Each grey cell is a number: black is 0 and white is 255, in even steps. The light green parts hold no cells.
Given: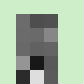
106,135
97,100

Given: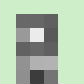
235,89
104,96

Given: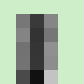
51,118
53,144

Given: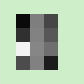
130,87
134,111

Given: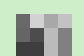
76,187
62,187

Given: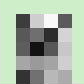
111,45
18,87
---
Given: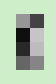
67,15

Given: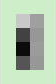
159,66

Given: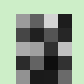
29,84,160,43

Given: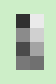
234,139

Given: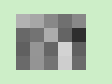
136,100,102,148

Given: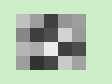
158,211,235,50
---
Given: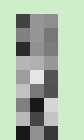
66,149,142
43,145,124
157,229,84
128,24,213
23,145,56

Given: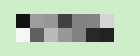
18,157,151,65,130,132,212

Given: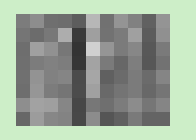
124,141,111,109,93,183,113,148,129,97,148
110,160,145,119,52,208,149,123,135,88,122
112,147,129,133,75,166,96,107,123,107,133
142,162,159,134,71,119,111,124,140,118,133

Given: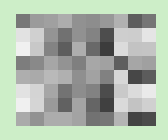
119,155,160,173,145,141,152,177,93,117
240,200,131,93,174,105,60,219,195,196
174,170,185,176,143,162,129,215,71,92
240,213,154,97,164,101,64,218,195,208

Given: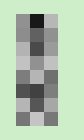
145,24,183
179,74,155
125,181,112
181,86,167

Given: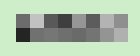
108,194,89,63,150,92,179,143

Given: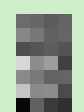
108,103,92,100
79,86,93,84
138,121,99,101
8,97,59,48

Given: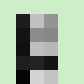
28,192,148
17,190,183
5,212,195

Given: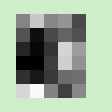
132,200,135,148,73
37,8,52,212,157
48,23,57,107,112
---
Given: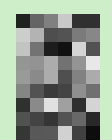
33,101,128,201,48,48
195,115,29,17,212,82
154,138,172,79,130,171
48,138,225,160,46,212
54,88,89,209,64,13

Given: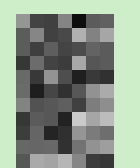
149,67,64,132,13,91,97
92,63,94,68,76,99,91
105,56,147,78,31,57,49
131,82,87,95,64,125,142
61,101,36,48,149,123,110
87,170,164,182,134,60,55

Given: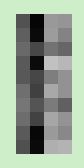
82,5,153,149
105,72,115,102
88,71,126,146
118,84,123,96
90,7,154,136

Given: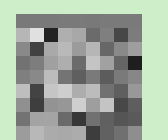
121,121,121,122,122,121,122,122,122
137,65,169,185,155,182,103,137,158
127,137,188,116,95,122,92,122,135
144,62,147,151,207,158,196,72,94
156,184,171,169,172,61,97,112,142

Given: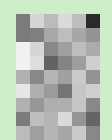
123,214,187,218,189,42
241,214,136,160,189,171
177,136,181,160,202,148
177,151,174,175,198,136
187,159,181,167,202,136

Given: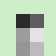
42,93
150,187
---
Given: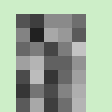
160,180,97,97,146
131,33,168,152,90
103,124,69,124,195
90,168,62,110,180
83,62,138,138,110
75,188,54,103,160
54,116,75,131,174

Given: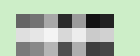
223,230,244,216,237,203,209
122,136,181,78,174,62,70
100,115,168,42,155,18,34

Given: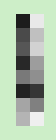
180,239
165,128
121,143
86,210
74,192
40,157
34,54
28,233

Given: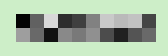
158,105,17,137,121,144,76,32,84,105
3,97,216,45,63,129,201,186,194,69

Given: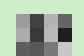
171,57,185,30
156,65,179,101
94,88,121,199

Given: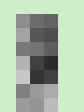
199,52,65
178,65,44
162,86,79
154,148,186
140,108,100
127,154,170
121,115,94

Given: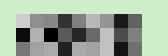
206,142,136,51,128,184,148,26,98
120,162,170,33,170,162,192,20,112
12,177,0,90,39,105,192,76,128

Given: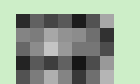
132,124,167,146,140,111,49
103,140,196,153,118,118,76
82,124,175,132,56,111,181
42,97,69,89,28,82,167
35,89,62,97,22,76,153
